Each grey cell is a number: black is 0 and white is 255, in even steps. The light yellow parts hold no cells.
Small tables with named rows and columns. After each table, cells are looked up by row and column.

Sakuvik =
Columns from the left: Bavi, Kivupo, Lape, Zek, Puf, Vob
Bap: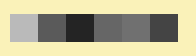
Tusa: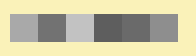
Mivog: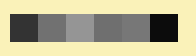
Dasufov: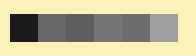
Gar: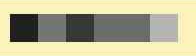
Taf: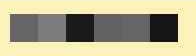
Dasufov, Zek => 118
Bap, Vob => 68
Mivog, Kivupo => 113
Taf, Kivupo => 124
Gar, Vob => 180
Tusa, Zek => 94
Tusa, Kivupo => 114
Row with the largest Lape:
Tusa

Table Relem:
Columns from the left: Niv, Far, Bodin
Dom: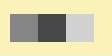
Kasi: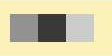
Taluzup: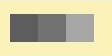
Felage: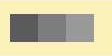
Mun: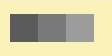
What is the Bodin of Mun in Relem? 156
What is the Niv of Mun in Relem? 91
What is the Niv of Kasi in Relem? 146
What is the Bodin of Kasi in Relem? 203
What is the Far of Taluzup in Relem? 114
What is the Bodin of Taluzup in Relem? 166
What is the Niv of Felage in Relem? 91
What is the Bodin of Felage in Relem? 153
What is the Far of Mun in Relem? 121
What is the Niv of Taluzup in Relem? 93
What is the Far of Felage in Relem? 125
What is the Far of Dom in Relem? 71
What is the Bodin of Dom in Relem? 209
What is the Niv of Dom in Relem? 133
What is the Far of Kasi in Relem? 57

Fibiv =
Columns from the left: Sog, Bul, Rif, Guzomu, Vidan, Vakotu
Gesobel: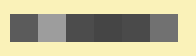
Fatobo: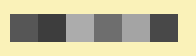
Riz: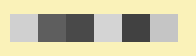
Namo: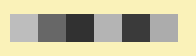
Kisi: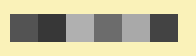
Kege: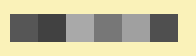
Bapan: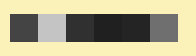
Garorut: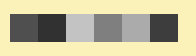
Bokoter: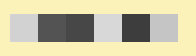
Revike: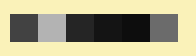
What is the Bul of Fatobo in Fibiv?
61
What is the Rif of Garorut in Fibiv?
195
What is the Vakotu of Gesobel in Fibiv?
113
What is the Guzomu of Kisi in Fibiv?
108
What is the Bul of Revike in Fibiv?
179
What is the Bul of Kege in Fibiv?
65
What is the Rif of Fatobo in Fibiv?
172
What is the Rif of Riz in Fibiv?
73
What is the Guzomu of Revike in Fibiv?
20
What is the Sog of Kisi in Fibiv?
83
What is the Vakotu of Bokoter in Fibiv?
197
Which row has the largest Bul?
Bapan

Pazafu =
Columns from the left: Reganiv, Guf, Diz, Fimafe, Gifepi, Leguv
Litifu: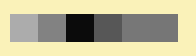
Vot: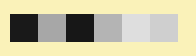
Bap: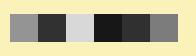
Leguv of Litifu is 118
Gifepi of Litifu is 119
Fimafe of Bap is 23
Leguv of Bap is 124
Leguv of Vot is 207
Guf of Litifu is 130
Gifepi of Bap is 48
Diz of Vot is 23
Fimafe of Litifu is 87
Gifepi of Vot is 222
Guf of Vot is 167
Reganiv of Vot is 25
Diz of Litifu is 11
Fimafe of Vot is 180
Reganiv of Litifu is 172
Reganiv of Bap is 148
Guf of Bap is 49
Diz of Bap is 216
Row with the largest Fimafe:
Vot

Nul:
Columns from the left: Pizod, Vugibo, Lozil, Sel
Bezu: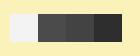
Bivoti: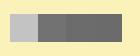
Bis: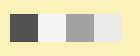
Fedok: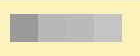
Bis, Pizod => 82
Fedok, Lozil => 186
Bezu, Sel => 46
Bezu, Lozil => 67
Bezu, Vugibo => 75
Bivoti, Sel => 107
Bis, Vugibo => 245
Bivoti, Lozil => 108
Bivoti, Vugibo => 114
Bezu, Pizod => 243
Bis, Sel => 234
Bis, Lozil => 163
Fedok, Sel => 197
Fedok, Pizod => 154
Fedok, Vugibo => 183
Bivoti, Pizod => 195
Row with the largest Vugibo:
Bis

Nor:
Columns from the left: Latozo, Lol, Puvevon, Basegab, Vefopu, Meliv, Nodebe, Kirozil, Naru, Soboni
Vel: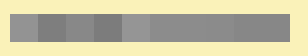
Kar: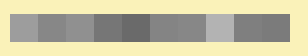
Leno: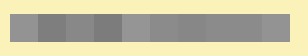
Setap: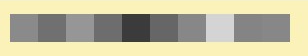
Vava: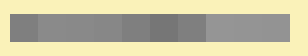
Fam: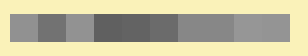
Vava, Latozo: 127
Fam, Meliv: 107
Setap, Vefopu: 59
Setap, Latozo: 138
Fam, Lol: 114
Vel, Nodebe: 140
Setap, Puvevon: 150
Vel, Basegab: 124
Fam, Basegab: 96
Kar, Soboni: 123
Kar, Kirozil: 179
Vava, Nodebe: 127
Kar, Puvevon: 144
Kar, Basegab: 118
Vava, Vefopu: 127
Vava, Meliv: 118
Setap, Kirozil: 212
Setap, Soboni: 135
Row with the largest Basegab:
Vava

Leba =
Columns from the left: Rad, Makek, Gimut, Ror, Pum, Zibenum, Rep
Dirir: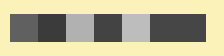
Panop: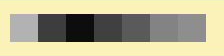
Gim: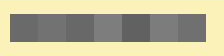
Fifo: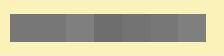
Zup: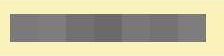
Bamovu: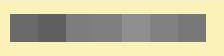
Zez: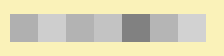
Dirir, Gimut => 177
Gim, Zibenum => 124
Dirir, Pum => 189
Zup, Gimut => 113
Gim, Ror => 125
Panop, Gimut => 13
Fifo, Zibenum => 119
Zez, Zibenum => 181
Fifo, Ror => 110
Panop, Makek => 61
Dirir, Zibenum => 70
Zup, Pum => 120
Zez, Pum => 129
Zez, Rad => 176
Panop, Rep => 142
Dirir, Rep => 70
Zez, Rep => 210
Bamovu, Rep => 120
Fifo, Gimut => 127
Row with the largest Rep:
Zez

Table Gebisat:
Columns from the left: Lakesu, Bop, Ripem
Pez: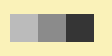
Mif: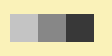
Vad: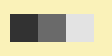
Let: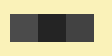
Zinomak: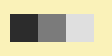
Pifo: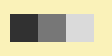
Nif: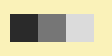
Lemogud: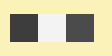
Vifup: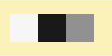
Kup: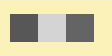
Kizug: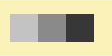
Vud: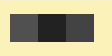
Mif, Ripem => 56
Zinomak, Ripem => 223
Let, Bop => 36
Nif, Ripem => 219
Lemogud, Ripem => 75
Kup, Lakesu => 87
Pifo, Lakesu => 49
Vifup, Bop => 25
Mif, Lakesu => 196
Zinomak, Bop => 123

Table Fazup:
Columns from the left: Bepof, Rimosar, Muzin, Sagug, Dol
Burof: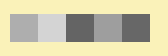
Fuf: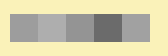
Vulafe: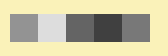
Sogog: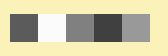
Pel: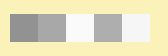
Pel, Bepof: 146
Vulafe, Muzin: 100
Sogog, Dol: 153
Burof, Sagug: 158
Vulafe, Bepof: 147
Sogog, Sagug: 64
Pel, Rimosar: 168
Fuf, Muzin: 148
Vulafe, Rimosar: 221
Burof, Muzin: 100
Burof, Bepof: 174
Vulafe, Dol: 120
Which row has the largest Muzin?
Pel

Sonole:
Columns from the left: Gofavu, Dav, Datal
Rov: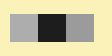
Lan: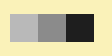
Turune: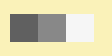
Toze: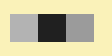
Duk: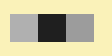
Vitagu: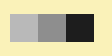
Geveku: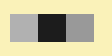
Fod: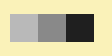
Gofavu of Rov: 173
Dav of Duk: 31
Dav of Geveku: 28
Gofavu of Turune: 96
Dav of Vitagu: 142
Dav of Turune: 136
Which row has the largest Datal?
Turune

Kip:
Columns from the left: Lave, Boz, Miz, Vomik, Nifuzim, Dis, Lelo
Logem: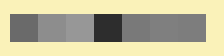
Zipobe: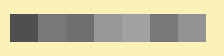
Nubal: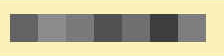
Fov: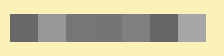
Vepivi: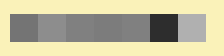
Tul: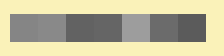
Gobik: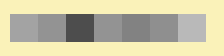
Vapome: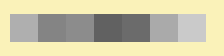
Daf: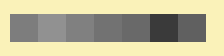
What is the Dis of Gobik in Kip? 143
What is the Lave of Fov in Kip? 104
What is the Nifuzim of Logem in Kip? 121
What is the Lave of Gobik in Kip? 163
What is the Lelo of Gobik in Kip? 185
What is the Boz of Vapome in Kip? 132

